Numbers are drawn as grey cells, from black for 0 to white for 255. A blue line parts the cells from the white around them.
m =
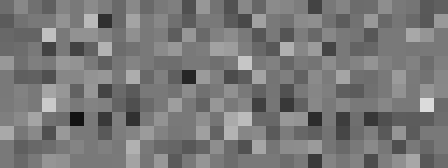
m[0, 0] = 109
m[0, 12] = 127
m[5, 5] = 135
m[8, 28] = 93
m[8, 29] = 92
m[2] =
[104, 100, 100, 193, 121, 146, 146, 130, 114, 144, 121, 126, 93, 151, 105, 129, 140, 121, 86, 121, 84, 125, 104, 136, 121, 117, 87, 121, 121, 168, 149, 121]
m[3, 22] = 156
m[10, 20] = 140
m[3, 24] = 121
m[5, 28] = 155
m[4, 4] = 152
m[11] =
[121, 105, 121, 149, 145, 121, 121, 121, 122, 163, 118, 152, 90, 121, 149, 122, 109, 121, 121, 121, 109, 121, 58, 132, 119, 131, 76, 126, 144, 167, 88, 108]
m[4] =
[152, 112, 127, 121, 152, 147, 122, 95, 118, 132, 121, 111, 110, 121, 121, 111, 121, 198, 121, 129, 102, 121, 116, 141, 121, 131, 148, 129, 121, 130, 109, 127]
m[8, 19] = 104
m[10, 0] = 121
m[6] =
[121, 130, 121, 165, 151, 98, 151, 68, 106, 90, 121, 121, 115, 140, 113, 121, 145, 121, 98, 117, 81, 121, 134, 127, 95, 91, 112, 121, 146, 121, 149, 136]
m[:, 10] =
[105, 122, 121, 121, 121, 104, 121, 106, 121, 155, 121, 118]
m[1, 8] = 105
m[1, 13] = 92
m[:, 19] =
[139, 121, 121, 88, 129, 116, 117, 118, 104, 90, 117, 121]
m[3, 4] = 121
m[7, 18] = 64
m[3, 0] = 106
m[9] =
[169, 119, 137, 80, 153, 121, 121, 89, 125, 132, 155, 130, 119, 121, 160, 99, 179, 134, 138, 90, 124, 103, 95, 115, 70, 108, 126, 89, 149, 91, 121, 121]
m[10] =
[121, 95, 104, 109, 121, 132, 121, 128, 121, 177, 121, 105, 102, 88, 101, 142, 108, 81, 166, 117, 140, 141, 155, 117, 105, 121, 138, 119, 79, 121, 104, 121]
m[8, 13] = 121
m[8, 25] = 111
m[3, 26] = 103
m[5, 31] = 135

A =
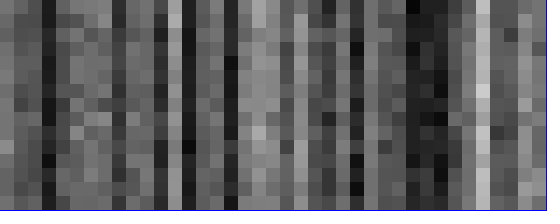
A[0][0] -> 115
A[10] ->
[139, 89, 75, 37, 66, 96, 116, 97, 72, 99, 96, 34, 122, 11, 86, 101, 59, 116, 148, 140, 66, 156, 77, 59, 124, 63, 118, 60, 79, 33, 37, 39, 58, 108, 185, 79, 86, 144, 101]
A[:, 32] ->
[62, 71, 88, 84, 83, 75, 79, 84, 105, 71, 58, 56, 81, 90, 85]
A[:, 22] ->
[79, 71, 98, 76, 86, 98, 84, 71, 74, 95, 77, 74, 85, 77, 84]
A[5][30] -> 34
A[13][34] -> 184
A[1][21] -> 152
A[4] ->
[115, 93, 93, 25, 76, 116, 109, 110, 69, 107, 103, 45, 141, 29, 94, 115, 15, 113, 147, 142, 74, 150, 86, 65, 108, 32, 127, 88, 87, 27, 51, 30, 83, 114, 182, 96, 98, 146, 119]
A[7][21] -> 135
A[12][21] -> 144
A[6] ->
[110, 77, 84, 37, 85, 85, 106, 116, 48, 96, 94, 35, 145, 29, 91, 106, 23, 124, 138, 132, 92, 126, 84, 61, 108, 53, 107, 80, 71, 37, 47, 14, 79, 125, 203, 79, 89, 133, 120]
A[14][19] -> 127
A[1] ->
[104, 76, 75, 27, 73, 82, 110, 134, 41, 98, 110, 47, 171, 32, 86, 109, 37, 107, 159, 129, 88, 152, 71, 51, 116, 52, 111, 75, 76, 24, 27, 43, 71, 110, 168, 81, 83, 140, 115]
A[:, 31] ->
[32, 43, 41, 35, 30, 20, 14, 37, 12, 36, 39, 18, 14, 28, 41]
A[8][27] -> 84
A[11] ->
[109, 84, 75, 15, 87, 92, 114, 108, 57, 116, 115, 33, 134, 36, 89, 114, 37, 123, 131, 135, 99, 152, 74, 71, 109, 17, 121, 87, 84, 21, 40, 18, 56, 112, 162, 91, 90, 137, 107]
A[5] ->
[121, 92, 85, 28, 76, 115, 110, 101, 59, 102, 109, 51, 129, 31, 95, 98, 25, 130, 136, 133, 77, 138, 98, 57, 118, 46, 116, 83, 94, 35, 34, 20, 75, 118, 179, 84, 97, 140, 116]
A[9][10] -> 104
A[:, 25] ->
[49, 52, 37, 15, 32, 46, 53, 28, 44, 34, 63, 17, 33, 13, 46]
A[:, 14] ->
[91, 86, 102, 90, 94, 95, 91, 107, 98, 91, 86, 89, 100, 95, 92]
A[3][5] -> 95
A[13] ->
[99, 73, 82, 25, 98, 105, 105, 96, 76, 86, 112, 50, 147, 24, 95, 86, 44, 96, 132, 109, 94, 124, 77, 53, 93, 13, 112, 85, 97, 33, 58, 28, 90, 111, 184, 82, 74, 153, 143]
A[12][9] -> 84
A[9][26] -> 128

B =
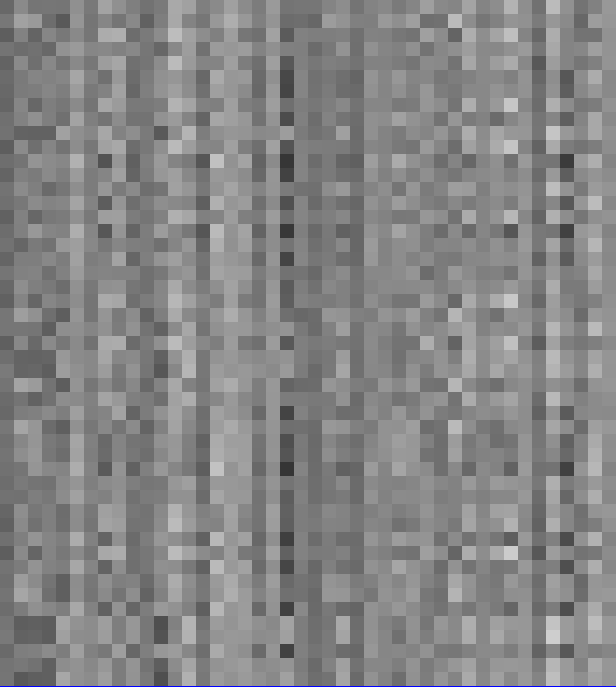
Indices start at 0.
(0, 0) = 104
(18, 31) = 123
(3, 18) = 131
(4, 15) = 132
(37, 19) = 157
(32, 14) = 107
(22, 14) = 123
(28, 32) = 115
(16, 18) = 99
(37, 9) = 115
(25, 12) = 147
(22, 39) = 155
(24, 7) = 170
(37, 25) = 118
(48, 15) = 155
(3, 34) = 137
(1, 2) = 154
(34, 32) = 130
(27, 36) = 136
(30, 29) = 158
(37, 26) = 134
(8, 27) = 141
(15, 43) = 147
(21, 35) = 171
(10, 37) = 132
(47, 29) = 147
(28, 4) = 141
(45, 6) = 140
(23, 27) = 135
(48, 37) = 153
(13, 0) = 115
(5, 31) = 119
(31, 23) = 134
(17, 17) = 159
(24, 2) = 105
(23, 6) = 133
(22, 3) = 111
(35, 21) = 129
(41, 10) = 107

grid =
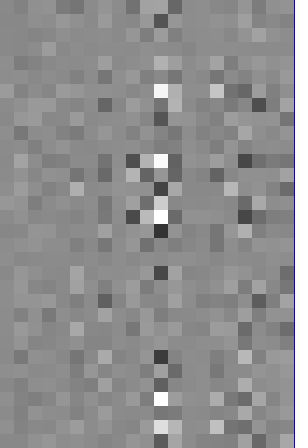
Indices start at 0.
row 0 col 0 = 137
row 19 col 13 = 134
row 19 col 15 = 140
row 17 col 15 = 118
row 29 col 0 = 139
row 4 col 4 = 140
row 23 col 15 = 156
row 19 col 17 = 146
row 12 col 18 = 144
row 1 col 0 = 136
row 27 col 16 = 137
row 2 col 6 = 140
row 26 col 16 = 139
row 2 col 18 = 162
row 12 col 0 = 139
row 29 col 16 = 136
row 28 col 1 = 131
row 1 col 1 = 136
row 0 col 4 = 123
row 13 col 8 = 147
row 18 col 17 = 139
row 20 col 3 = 132
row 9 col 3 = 142
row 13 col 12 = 168
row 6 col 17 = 103
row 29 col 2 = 146
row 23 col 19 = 130
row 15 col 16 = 138
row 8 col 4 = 137
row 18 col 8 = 141
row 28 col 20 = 148
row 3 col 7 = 140
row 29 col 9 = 138
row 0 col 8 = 140
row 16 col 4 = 137
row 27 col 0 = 136
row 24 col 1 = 148
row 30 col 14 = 142
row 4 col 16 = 126
